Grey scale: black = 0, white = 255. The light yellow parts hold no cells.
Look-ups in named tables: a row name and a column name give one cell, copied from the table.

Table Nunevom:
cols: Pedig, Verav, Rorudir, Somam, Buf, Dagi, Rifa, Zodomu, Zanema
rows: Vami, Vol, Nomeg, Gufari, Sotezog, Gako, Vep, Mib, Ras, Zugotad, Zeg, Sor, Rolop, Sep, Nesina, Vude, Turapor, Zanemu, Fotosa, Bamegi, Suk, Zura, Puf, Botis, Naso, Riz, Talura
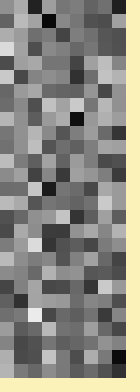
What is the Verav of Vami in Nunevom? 171
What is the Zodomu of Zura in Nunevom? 126
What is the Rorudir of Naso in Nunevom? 81
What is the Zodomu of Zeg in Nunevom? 164
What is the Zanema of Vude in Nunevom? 93
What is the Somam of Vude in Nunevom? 153
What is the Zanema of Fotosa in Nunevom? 68
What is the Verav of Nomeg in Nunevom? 156
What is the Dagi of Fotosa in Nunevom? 129
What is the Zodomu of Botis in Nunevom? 104
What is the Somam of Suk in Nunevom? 72
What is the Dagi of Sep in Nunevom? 107
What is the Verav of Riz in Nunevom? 74
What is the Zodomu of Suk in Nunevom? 202
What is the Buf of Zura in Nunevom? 152
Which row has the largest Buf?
Vude

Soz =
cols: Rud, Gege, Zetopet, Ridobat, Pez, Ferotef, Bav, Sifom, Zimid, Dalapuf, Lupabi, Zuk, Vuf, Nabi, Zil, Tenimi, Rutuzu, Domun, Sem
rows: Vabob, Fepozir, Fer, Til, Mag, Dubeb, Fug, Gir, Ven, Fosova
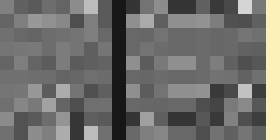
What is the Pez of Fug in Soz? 172
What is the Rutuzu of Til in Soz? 105
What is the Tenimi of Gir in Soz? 69
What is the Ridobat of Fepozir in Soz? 144
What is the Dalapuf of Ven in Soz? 53
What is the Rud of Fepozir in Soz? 101
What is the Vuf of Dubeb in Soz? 104
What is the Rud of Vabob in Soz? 128
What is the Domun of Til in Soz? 98
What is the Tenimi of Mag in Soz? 125
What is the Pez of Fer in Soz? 112
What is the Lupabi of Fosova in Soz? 126
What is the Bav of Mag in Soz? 95

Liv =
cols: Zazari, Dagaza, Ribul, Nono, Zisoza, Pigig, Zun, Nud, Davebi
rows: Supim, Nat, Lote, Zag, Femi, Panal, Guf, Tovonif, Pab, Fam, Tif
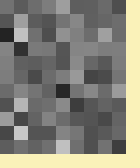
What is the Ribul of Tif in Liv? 98
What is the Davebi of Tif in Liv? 62
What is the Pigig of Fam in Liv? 118
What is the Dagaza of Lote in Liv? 193
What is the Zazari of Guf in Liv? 107
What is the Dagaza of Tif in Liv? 112
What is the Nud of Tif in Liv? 114

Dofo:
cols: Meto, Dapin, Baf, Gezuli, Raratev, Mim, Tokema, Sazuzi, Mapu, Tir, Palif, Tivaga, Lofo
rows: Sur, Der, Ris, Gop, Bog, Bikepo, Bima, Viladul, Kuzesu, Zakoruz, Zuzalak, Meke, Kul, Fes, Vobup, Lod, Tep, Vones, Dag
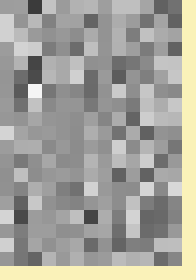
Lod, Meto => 212
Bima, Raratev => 143
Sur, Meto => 157
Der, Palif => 114
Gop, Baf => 205
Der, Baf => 185
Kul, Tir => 157
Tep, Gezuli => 157
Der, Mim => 162
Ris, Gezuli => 145
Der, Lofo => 98
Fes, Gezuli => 159
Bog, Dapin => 179

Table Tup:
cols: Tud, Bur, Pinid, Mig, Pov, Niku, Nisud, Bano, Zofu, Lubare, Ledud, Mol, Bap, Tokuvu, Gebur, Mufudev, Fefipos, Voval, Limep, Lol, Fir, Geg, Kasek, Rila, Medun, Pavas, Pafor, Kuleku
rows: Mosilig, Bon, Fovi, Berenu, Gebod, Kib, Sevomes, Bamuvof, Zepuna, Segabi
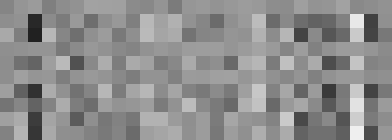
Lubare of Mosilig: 139
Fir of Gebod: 192
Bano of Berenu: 146
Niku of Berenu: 139
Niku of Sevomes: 114
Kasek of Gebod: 171
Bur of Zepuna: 171
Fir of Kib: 136
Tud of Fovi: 169
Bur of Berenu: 145
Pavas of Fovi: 202
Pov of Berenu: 121
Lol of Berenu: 154
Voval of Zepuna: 149
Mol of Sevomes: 140
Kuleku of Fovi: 120
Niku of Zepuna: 91
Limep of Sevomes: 199

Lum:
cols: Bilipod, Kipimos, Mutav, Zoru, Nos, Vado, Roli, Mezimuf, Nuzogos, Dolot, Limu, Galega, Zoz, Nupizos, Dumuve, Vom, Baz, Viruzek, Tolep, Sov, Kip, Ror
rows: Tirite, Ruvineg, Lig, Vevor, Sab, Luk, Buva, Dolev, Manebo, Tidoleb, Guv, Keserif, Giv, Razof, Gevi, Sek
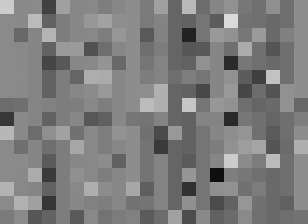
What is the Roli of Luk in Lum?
173
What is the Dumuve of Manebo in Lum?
132
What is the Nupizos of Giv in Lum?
149
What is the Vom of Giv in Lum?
15
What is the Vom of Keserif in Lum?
134
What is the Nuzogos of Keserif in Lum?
97
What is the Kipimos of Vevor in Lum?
137
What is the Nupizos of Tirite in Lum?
185
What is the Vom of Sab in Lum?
134
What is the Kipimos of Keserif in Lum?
139
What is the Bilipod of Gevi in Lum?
138
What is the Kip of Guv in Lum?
107
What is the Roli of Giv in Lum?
136
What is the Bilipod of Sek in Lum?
123
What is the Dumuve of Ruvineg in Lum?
117
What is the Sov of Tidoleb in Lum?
91
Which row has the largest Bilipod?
Tirite

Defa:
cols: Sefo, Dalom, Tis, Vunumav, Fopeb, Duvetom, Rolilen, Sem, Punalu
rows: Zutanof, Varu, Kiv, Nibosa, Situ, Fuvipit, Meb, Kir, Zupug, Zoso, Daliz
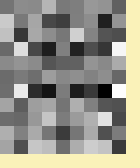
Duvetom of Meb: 28
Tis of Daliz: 198
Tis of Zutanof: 138
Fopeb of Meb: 124
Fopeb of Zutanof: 121
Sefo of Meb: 109
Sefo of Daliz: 164
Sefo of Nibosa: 105
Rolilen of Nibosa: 78

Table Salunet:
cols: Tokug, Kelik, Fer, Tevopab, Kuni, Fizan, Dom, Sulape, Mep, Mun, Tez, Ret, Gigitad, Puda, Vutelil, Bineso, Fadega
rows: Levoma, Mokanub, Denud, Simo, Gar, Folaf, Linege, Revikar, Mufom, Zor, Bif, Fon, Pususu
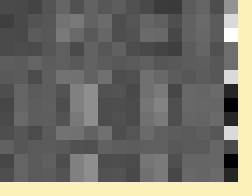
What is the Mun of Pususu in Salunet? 73
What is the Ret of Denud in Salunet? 104
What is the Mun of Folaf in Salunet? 80
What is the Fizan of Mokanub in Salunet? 120
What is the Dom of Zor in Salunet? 98
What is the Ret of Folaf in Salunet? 104
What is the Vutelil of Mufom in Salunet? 100
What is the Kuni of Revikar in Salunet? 77
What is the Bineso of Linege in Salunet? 106
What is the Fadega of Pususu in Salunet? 38
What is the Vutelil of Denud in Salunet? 103
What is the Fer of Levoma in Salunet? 68
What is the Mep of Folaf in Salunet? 78
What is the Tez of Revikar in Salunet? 117
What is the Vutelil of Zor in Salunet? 94
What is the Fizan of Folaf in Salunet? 113
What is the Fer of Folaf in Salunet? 75
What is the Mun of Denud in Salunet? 82
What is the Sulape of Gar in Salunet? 92

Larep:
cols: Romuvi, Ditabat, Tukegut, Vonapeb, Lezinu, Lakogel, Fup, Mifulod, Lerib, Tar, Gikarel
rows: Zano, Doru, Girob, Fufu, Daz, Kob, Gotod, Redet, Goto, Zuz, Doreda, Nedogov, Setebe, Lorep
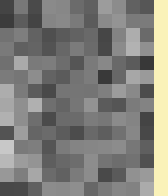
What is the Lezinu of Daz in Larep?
109
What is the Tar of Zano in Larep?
97
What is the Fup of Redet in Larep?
147
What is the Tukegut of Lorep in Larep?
96
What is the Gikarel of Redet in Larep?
131
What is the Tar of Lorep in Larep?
130
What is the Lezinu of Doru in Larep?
137
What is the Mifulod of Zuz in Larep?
94
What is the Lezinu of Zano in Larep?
135
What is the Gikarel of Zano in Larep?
86
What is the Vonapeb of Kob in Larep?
99
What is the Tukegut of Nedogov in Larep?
148
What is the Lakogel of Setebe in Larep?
123
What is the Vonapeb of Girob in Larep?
79
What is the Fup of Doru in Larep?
91
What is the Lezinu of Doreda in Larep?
123

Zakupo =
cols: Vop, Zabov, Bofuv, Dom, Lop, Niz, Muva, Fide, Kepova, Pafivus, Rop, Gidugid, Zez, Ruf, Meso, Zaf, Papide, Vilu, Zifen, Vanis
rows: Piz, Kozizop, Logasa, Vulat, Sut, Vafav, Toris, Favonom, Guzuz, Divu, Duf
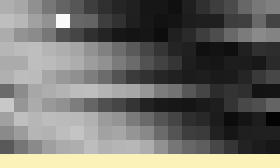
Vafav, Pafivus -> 59
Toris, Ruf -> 87
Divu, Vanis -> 32
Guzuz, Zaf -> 28
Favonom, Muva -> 102
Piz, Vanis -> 128
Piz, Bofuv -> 144
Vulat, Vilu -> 32
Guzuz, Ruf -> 46
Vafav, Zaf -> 26
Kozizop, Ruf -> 29
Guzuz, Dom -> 188
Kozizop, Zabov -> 183
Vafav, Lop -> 152
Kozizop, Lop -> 249

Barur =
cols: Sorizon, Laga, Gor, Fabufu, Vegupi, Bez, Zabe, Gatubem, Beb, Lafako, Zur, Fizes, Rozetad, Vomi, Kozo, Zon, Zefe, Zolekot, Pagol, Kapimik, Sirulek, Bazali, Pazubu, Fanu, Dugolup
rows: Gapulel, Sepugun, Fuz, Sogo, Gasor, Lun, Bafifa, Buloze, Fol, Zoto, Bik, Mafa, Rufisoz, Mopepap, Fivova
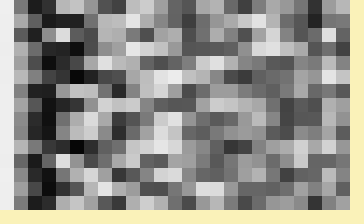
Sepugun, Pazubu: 35
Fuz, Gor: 32
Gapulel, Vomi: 85
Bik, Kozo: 135
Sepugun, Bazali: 86
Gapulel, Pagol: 125
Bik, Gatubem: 96
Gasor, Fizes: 79
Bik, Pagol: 130
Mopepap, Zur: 80

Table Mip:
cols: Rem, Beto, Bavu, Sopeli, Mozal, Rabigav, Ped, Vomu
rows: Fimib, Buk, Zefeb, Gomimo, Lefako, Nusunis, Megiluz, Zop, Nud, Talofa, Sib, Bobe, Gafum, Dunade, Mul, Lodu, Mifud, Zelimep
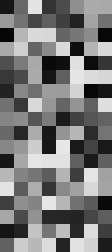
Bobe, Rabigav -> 96
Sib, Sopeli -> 24
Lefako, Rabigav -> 224
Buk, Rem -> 154
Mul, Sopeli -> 230
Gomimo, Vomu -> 216
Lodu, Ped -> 70
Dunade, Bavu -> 173
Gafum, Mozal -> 180
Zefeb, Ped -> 140
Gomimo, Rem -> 169
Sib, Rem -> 135
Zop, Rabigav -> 148
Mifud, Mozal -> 190
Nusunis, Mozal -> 95
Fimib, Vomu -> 169
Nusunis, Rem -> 56
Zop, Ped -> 97
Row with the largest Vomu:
Zop

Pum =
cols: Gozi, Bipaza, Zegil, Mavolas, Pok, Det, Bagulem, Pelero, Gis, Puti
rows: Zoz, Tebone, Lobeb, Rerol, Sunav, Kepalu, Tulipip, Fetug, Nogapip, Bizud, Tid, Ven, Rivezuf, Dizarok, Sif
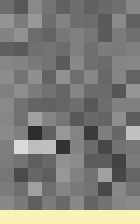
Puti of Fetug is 127
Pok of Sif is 105
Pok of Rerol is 108
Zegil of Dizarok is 160
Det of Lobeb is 128
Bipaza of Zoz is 88
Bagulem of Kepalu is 135
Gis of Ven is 66
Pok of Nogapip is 118
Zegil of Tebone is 152
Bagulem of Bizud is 59
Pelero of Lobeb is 91
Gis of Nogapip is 142
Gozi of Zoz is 110
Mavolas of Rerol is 115
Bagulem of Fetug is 87
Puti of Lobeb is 112
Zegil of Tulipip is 124
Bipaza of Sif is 122
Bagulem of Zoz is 97
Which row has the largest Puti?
Bizud

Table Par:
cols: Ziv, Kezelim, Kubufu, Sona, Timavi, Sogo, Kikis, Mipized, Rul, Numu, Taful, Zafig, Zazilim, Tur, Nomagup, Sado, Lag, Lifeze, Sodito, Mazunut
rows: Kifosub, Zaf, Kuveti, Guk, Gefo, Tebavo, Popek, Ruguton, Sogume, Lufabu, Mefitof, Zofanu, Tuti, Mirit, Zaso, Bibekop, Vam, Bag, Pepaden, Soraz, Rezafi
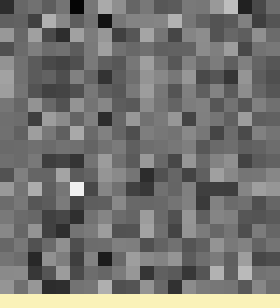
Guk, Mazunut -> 120
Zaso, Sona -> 92
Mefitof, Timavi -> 114
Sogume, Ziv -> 111
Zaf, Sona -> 176
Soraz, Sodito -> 114
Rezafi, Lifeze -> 88
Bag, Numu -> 126
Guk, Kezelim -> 107
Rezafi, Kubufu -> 151
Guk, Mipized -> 160
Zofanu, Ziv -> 111
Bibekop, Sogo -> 47
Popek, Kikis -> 120
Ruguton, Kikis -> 116
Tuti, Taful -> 44
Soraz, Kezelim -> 139
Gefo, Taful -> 159
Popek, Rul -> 87
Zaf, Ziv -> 96

